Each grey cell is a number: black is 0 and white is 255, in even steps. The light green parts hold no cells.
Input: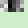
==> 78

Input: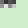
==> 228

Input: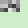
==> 99

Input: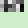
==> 109

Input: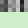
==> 180

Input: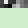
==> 193

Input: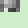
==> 156

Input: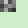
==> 120
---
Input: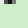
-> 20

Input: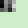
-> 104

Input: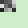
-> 101

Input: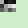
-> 33

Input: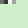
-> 240

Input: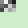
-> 95

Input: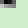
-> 22

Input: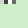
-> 249
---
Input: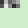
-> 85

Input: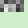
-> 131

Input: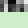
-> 63

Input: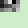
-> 29

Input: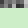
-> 96

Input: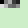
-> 224
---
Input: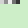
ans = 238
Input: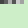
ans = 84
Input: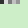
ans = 123
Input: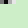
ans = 10
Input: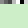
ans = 253
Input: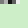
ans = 22
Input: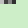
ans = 64
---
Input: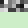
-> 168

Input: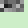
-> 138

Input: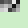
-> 62

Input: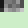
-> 136

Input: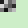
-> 16

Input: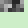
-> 69

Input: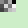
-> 108
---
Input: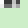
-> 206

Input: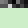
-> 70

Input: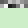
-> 221

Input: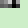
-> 0

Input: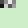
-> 90

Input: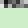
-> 142

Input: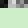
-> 121

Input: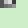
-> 126

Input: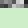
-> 160
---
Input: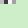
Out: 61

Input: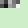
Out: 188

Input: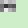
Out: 209

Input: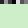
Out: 222

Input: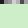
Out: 178

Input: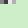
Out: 63

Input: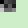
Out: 77
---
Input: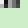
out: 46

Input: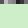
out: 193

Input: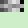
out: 107

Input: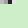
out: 161

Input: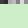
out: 45

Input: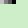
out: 127

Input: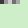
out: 154

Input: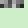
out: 135

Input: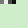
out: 238

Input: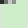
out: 115
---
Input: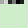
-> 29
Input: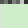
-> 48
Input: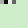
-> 100
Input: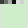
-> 210
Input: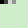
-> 147
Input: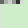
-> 218
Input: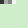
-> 243
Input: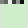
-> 14
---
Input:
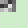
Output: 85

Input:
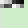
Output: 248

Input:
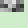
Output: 159

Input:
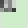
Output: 196

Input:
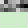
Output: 86

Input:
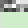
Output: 144

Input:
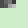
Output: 87
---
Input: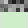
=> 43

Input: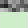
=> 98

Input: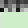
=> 75

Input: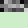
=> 10

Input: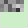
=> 109

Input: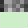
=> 148

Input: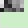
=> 149
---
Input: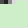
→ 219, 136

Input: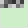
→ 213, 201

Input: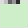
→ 220, 191

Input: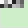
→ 249, 233

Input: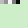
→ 245, 187

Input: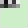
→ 240, 213

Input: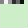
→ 245, 157

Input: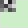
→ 228, 216

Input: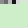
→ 217, 188

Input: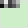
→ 231, 188
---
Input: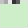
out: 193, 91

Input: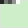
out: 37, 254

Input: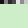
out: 17, 201

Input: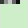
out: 56, 15

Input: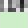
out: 125, 230

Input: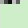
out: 168, 96

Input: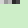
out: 212, 71
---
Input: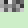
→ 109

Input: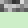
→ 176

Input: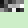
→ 170

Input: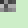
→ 81

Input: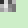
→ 230

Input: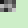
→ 143
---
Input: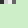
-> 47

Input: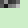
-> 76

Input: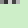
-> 137

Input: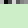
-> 187

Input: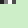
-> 35

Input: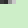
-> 61
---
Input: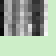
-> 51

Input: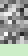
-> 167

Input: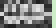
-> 44

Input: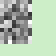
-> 166

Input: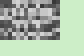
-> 153
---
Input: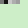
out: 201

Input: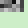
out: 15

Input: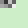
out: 52

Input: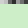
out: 154

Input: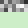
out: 146

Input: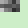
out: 113

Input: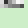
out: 193
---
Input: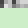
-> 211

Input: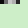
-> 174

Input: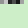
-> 24

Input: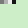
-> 236

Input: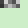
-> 82

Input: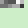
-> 249

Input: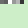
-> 181

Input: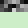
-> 42

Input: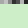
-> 180

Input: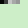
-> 167
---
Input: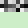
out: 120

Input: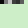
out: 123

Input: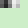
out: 38

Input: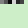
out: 84

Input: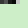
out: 82

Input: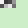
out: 190

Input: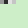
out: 45
